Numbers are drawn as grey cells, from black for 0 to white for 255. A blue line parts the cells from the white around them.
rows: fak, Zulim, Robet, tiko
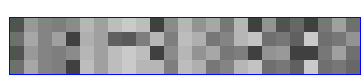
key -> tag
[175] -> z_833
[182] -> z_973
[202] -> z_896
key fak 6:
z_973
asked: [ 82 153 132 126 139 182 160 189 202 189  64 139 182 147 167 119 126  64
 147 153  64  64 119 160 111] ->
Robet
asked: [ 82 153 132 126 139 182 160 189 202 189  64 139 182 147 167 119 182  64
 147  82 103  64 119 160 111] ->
fak

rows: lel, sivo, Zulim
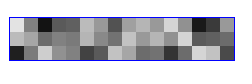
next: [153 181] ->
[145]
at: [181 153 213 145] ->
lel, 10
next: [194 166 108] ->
[114]
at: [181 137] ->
sivo, 6
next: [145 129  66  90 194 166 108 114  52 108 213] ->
[194]
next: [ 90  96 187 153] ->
[82]
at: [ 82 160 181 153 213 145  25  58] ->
lel, 8

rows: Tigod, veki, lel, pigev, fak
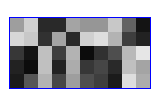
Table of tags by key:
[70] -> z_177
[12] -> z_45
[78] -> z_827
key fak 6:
z_827
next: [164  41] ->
[208]

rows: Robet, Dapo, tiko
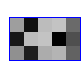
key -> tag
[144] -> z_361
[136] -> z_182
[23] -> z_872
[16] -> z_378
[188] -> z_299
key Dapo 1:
z_872
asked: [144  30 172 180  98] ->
tiko
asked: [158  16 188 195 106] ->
Robet
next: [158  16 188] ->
[195]
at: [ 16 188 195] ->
Robet, 2
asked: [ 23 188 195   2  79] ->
Dapo
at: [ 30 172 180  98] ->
tiko, 2

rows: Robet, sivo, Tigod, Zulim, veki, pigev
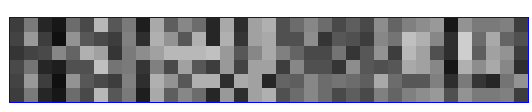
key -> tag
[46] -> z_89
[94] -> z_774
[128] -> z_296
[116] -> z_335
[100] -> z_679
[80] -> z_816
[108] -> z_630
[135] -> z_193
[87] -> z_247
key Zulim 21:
z_193
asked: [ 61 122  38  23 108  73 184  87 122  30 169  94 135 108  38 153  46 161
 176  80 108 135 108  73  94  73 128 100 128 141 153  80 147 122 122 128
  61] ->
pigev
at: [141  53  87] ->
sivo, 22
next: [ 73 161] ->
[87]
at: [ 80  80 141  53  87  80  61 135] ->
sivo, 20
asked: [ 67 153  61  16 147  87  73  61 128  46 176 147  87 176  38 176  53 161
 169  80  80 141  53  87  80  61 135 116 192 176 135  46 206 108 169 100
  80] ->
sivo
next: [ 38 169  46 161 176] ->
[80]

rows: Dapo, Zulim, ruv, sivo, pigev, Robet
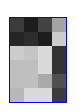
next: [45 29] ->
[204]
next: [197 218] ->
[52]
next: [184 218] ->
[218]

